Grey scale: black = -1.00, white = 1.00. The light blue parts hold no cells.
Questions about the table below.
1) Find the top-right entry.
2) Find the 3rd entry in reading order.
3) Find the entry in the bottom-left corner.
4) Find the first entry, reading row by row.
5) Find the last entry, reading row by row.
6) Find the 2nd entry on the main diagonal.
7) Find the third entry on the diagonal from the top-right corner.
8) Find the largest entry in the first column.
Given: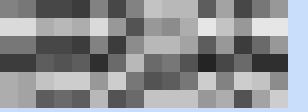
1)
0.19
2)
-0.44
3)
0.36
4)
0.02
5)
0.61
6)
0.71
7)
-0.53
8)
0.71

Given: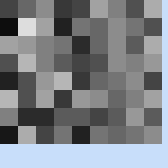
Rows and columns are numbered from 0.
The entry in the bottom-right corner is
0.10
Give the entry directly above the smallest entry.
-0.47
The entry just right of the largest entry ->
0.27
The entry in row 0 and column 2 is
0.10
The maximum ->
0.73
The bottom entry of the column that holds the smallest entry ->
-0.82
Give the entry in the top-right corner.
0.35
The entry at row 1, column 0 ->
-0.90
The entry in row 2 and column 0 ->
0.27
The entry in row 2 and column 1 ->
0.19
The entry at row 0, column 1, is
-0.19
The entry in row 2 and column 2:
0.00

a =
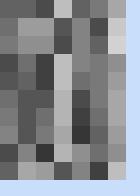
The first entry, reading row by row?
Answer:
-0.23
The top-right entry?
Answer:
0.31
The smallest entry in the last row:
-0.50
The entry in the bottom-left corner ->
-0.23
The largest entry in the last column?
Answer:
0.65
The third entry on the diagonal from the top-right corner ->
0.03
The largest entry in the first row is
0.49
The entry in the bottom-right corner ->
0.49
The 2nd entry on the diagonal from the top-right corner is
-0.41
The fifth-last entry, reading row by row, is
0.22
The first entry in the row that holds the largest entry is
-0.05

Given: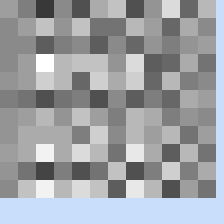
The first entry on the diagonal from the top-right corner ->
0.44
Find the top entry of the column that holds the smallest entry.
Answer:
-0.56
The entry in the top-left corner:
0.24
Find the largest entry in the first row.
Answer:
0.72
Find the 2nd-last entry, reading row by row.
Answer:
0.24
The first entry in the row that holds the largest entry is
0.08
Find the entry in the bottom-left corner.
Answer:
0.08
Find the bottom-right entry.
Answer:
-0.10
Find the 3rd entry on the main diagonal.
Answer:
-0.27
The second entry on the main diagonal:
0.24
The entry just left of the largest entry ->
0.24
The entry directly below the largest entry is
0.62
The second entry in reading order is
-0.01
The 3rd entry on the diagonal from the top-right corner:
-0.01
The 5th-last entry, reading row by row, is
0.82
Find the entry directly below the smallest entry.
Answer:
0.52
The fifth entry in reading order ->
-0.37

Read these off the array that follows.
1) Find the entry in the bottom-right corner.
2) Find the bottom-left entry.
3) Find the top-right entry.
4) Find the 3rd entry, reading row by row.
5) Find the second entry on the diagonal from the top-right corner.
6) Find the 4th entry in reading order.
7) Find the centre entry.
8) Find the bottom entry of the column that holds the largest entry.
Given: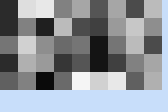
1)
0.38
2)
-0.25
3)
0.47
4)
0.82
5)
0.56
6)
0.01
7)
-0.08
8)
0.92

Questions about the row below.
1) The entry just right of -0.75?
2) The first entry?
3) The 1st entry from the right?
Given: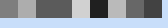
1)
0.46
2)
-0.01
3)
-0.48

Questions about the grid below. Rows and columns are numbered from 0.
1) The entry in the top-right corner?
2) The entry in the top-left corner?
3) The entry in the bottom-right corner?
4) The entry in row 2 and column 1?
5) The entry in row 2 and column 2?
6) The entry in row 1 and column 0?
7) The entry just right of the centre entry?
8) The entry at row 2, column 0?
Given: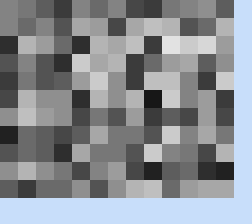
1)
-0.27
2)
0.03
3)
0.31
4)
0.41
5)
0.22
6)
0.03
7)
0.41
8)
-0.64

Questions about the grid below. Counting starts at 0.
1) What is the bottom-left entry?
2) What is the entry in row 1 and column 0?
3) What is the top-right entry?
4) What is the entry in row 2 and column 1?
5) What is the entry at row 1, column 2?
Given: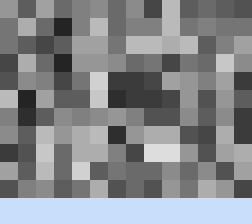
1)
-0.36
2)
-0.08
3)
-0.36
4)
-0.27
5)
-0.17

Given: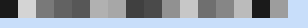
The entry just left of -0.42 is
-0.50
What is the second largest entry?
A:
0.56
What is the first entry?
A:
-0.80
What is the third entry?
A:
-0.05
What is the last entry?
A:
0.23

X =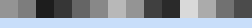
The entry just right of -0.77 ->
-0.58
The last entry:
-0.41
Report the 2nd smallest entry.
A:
-0.67
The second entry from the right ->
-0.11

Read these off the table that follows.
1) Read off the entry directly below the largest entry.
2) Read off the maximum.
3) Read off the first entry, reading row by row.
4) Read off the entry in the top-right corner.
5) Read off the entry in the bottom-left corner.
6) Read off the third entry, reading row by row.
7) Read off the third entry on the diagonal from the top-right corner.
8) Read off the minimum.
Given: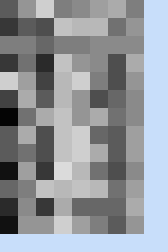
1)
0.44
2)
0.72
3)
-0.29
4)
-0.01
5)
-0.87
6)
0.62
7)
0.08
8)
-0.97

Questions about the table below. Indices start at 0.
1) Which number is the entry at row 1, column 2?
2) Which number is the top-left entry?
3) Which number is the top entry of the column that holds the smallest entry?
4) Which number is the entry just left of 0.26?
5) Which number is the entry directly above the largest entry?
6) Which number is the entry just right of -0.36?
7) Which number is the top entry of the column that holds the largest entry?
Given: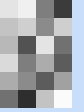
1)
0.09
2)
0.79
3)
0.88
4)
-0.28
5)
0.26
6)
0.79
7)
-0.54

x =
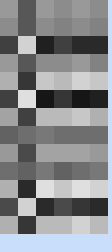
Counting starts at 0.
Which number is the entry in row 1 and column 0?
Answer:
0.10
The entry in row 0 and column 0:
0.20
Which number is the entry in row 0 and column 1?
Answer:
-0.32
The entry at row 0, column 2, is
0.20
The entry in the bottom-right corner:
0.46
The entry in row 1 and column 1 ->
-0.32
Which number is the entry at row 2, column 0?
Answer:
-0.50
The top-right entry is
0.10
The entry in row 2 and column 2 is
-0.75
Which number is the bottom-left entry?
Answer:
0.38

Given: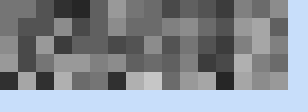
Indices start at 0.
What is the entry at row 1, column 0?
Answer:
-0.08
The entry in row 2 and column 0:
0.10
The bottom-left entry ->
-0.62
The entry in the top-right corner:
0.10
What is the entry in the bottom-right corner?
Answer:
0.20
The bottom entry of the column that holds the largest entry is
0.55
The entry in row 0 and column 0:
-0.08
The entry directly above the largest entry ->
-0.16
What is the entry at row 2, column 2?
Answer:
0.20
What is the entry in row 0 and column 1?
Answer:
-0.08
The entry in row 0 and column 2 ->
-0.35
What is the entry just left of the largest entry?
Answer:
0.38
